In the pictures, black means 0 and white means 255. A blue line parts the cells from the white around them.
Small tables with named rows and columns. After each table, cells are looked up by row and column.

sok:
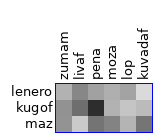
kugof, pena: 45
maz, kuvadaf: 117
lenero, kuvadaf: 218
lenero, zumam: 178
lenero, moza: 175
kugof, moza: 178
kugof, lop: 197
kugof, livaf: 110
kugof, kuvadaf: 187
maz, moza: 131
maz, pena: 116
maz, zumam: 147
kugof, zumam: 146
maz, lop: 180
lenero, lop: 163
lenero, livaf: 135
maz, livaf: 202
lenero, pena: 161
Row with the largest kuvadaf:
lenero

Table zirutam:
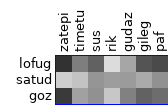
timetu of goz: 161
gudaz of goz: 129
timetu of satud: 195
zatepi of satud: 206
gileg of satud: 170
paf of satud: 145
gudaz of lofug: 166
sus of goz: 145
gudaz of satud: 155
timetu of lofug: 126
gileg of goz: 98
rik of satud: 157
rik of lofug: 220

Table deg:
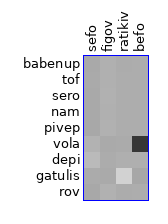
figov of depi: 172
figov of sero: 177
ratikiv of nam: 173
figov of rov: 177
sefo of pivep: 168
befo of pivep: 173
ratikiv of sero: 173
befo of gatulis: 167
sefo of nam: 169
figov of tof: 176
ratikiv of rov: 172
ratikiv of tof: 173
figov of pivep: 177
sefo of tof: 170
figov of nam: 176
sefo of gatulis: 171

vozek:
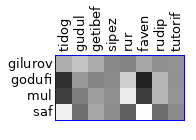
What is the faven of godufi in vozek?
34
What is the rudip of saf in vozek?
109
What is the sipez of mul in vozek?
143
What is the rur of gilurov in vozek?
131
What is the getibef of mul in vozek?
158
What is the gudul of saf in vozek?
111
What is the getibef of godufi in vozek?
134
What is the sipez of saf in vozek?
140
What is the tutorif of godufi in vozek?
145
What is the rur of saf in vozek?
95
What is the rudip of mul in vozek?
183
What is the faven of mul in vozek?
60
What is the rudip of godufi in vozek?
182
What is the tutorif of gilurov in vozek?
147
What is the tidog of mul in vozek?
64
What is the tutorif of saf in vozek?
139
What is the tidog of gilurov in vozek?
174
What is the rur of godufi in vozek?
207
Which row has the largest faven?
saf

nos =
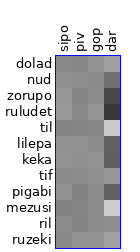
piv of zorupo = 134
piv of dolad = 135
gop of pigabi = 141
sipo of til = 131
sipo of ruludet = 152
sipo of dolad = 137
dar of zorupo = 72
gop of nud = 138
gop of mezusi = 140
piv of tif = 141
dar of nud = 113
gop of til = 135
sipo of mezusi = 130
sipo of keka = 147

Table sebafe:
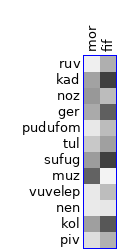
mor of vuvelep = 233
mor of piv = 222
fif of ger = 95
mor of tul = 200
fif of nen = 231
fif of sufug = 64
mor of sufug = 156
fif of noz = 188
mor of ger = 170

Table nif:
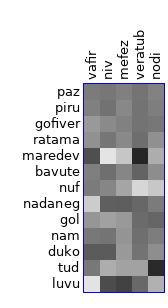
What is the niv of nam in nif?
116
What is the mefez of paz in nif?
128
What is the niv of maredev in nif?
228
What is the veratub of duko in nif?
115
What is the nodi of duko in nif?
142
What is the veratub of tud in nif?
162
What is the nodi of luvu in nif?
177
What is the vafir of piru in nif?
128
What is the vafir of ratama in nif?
145
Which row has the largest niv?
maredev

